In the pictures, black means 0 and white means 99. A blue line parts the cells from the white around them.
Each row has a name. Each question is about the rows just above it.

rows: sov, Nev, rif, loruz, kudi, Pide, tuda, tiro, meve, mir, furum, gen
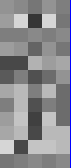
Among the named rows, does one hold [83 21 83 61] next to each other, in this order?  no
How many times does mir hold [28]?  1
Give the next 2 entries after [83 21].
[83 46]

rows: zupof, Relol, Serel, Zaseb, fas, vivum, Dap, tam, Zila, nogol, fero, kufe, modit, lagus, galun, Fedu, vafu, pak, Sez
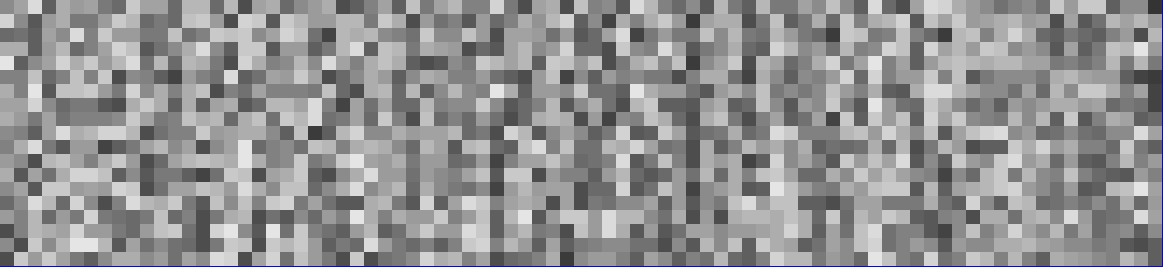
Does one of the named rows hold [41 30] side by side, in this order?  yes
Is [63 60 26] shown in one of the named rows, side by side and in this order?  no
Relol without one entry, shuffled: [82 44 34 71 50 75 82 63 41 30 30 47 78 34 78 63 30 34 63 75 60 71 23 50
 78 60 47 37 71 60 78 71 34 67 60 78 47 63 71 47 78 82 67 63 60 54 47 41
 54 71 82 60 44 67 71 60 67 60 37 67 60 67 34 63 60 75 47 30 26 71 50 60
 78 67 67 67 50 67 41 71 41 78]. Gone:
[57]
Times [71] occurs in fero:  9

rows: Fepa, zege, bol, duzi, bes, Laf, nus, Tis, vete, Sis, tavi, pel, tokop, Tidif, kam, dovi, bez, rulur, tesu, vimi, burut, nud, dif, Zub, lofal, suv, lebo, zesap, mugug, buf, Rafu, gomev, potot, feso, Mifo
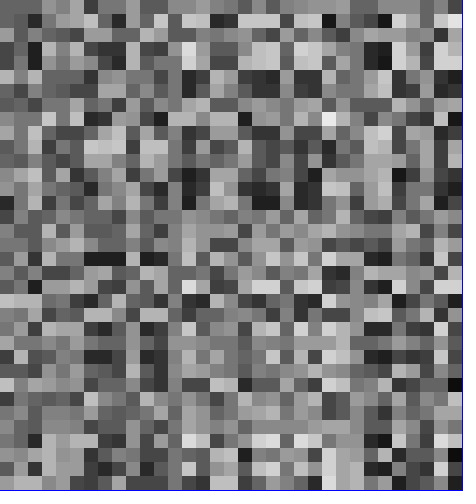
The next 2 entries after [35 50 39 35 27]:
[60 60]
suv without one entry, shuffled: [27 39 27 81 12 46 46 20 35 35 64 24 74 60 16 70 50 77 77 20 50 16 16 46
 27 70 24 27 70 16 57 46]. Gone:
[31]
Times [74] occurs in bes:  2
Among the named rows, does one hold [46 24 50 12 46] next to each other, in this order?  yes
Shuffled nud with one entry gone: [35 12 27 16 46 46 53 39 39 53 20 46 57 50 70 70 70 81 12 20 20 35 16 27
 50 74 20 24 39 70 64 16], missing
[42]
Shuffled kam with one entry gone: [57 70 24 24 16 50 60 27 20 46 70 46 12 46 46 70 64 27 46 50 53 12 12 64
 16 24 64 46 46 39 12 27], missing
[67]

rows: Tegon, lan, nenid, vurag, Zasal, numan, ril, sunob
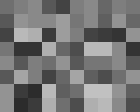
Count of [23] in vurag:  0
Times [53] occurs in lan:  3

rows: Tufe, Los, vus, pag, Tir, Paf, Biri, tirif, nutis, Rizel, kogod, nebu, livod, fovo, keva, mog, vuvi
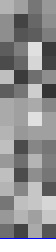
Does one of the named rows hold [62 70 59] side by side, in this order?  no
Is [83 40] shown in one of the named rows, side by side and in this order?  no
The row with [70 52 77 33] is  fovo

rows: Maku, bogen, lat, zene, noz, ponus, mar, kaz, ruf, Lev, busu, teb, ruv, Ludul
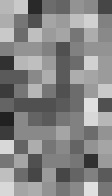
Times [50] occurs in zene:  3
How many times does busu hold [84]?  1

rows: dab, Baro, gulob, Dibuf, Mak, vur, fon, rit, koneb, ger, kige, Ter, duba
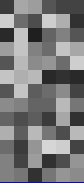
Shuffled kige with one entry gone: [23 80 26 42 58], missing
[83]
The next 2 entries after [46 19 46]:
[58 54]

